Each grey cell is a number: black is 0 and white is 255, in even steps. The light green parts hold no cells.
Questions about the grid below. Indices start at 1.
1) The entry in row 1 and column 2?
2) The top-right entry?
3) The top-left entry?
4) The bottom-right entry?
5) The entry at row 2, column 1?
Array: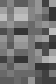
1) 133
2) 161
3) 105
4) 64
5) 161

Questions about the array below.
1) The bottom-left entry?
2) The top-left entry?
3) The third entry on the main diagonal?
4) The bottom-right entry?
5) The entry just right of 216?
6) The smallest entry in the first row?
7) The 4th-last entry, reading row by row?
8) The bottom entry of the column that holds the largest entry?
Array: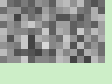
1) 122
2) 187
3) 67
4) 146
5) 134
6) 83
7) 134
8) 134

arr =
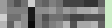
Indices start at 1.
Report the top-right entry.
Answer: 97
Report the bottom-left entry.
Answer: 180
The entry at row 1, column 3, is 82
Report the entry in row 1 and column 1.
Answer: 155
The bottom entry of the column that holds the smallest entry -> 11
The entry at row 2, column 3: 127
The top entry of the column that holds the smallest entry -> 207
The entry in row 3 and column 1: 207
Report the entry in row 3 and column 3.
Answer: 112
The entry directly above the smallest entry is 26
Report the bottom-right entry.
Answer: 97
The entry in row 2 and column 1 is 155

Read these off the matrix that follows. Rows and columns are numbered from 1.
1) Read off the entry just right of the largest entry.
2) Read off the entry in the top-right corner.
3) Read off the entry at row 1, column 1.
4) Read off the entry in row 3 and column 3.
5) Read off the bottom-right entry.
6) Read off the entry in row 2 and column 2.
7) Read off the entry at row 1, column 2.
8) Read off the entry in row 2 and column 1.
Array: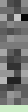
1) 6
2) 137
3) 151
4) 197
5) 122
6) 109
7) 78
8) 109

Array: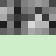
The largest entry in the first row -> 155
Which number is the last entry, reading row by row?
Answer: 86
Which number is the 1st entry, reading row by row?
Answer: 86
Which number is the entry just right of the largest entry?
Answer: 183
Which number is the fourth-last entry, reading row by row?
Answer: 168
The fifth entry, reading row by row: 142
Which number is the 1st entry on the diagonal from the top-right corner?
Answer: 70
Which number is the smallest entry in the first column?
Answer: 30
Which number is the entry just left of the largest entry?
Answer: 128

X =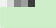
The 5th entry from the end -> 242
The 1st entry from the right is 62
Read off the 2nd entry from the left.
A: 216

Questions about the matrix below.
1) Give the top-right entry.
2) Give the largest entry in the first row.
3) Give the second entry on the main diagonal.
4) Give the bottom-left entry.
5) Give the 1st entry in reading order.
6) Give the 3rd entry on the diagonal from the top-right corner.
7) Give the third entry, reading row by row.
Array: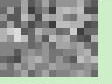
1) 90
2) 177
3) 164
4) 117
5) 117
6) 177
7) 117
